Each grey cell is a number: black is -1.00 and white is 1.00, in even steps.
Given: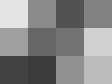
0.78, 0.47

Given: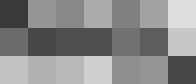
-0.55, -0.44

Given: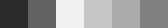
-0.67, 0.00

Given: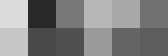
0.72, -0.27

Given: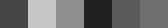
-0.46, -0.14

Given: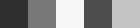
-0.63, 0.53
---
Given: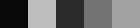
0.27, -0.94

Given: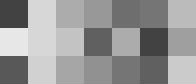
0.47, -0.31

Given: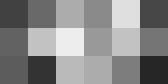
-0.44, -0.28

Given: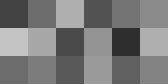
0.09, -0.15

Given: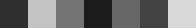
0.70, -0.63

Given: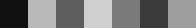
0.24, -0.87

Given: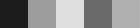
0.38, -0.78

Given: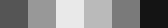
-0.84, -0.33

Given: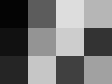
0.43, -0.71
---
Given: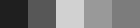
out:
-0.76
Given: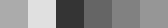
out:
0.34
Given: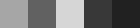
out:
0.30
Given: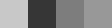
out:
0.57
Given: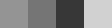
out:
0.16
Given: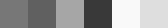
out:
-0.07
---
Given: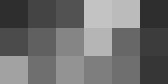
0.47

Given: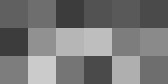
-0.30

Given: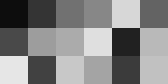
0.69

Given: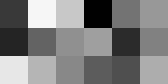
-0.10

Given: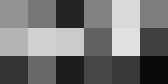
0.70

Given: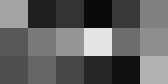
-0.55

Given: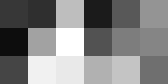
-0.31

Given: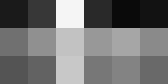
-0.92

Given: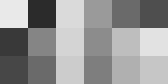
-0.17

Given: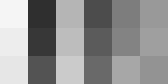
-0.02
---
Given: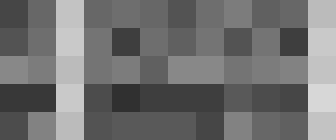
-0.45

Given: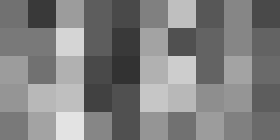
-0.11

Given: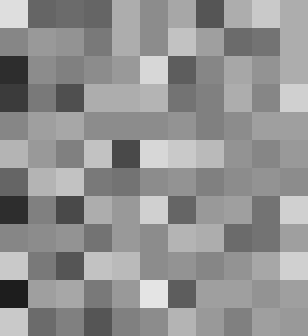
0.74

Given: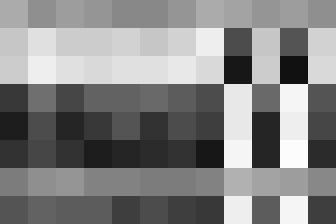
0.34

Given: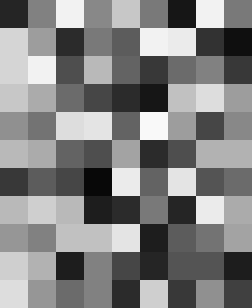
-0.71

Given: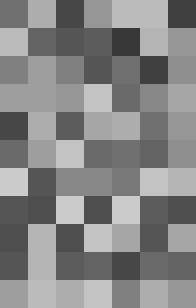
-0.12

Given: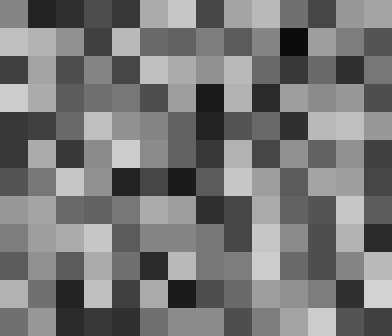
0.04

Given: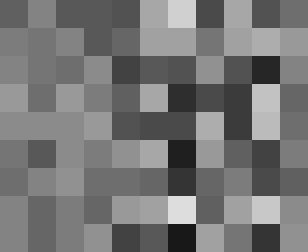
-0.25

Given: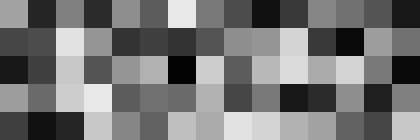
0.28
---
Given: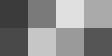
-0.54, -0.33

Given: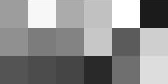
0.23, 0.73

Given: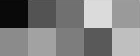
-0.93, 0.50

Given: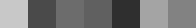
0.57, 0.02

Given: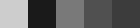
0.61, -0.53

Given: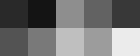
-0.68, 0.84
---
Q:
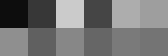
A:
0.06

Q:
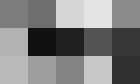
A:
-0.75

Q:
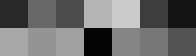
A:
0.26

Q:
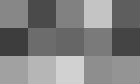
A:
-0.20

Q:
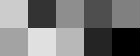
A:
0.44

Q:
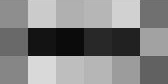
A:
-0.91

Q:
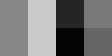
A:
-0.97
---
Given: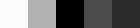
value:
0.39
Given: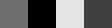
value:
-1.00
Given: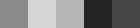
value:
0.67
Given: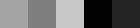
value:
-0.01
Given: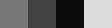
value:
-0.48
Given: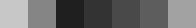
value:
0.04
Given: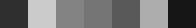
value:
0.59
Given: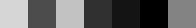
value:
-0.40
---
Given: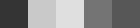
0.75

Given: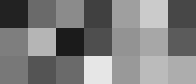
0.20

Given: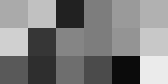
-0.41

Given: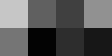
-0.98

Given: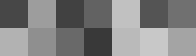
0.46

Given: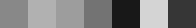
-0.81

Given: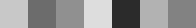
-0.66

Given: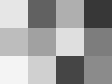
0.63
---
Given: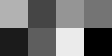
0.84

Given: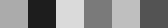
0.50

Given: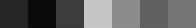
-0.24

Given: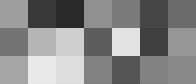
0.02

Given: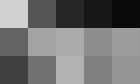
0.00

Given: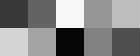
0.01

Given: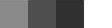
-0.62

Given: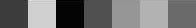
0.40

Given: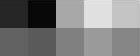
0.21

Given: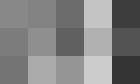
0.60
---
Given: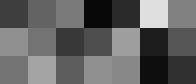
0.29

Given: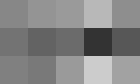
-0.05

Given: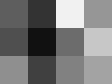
-0.50

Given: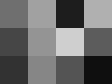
0.05

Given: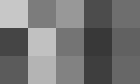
0.41

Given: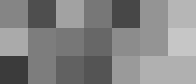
-0.02

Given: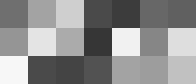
-0.42

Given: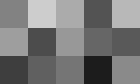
-0.25

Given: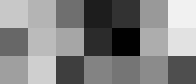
0.62
